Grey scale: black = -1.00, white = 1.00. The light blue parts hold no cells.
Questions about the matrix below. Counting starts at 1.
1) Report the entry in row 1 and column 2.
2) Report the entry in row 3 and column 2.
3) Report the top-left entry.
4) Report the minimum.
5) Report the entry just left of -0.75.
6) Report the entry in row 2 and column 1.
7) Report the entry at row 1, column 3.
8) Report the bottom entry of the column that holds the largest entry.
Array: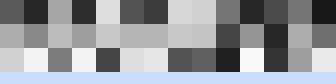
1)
-0.70
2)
0.90
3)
-0.30
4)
-0.81
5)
-0.24
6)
0.36
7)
0.30
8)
0.96

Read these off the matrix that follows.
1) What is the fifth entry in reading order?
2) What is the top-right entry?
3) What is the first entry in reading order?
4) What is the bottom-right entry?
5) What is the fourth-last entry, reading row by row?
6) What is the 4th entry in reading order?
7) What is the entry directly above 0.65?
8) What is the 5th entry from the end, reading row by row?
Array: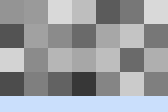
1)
-0.29
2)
0.70
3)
0.15
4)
-0.01
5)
-0.58
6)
0.48
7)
-0.35
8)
-0.23

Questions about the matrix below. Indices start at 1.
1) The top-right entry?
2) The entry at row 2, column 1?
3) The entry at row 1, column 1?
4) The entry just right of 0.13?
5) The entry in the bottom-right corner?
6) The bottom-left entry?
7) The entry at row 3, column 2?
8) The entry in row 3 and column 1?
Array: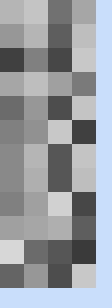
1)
0.31
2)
0.19
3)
0.42
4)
0.58
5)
0.58
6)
-0.21
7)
0.01
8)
-0.50

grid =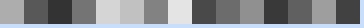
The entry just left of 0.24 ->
-0.25
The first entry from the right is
-0.49
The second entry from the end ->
0.24
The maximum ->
0.79

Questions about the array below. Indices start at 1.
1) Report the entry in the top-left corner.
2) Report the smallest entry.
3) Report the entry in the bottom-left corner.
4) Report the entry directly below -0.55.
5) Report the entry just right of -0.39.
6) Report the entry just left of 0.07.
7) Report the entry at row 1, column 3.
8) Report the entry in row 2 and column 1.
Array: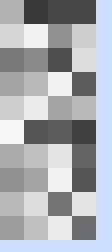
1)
0.39
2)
-0.55
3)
0.24
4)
0.89
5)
0.73
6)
-0.05
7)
-0.44
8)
0.68

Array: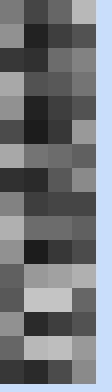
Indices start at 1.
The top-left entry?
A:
-0.04
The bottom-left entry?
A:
-0.57
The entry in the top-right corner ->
0.44
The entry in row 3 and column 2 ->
-0.62
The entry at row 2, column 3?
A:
-0.51
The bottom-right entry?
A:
0.08
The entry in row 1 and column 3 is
-0.20
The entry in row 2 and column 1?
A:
0.14
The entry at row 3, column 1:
-0.57
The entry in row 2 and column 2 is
-0.73

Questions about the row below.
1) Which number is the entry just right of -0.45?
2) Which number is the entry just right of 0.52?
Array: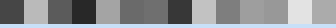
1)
0.46
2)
-0.01

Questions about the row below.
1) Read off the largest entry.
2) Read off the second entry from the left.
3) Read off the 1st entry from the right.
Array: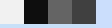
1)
0.88
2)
-0.89
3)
-0.50

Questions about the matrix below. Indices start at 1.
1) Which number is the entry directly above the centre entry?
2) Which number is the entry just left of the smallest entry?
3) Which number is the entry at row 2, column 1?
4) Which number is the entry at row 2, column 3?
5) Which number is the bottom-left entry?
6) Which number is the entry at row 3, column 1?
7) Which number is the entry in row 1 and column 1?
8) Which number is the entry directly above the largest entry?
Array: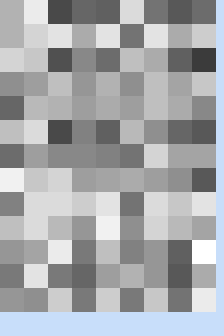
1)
-0.25
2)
-0.25
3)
0.40
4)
0.78
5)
0.18
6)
0.66
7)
0.40
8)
0.29

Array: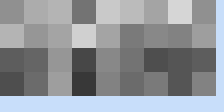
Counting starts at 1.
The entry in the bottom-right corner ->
0.02
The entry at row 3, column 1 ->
-0.27
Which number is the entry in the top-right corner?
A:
0.13
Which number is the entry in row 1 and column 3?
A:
0.41
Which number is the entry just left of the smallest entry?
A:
0.24
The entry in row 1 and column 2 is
0.35
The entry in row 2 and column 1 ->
0.41
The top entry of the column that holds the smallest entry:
-0.10

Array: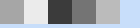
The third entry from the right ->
-0.54
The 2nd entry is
0.84
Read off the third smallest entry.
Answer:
0.30
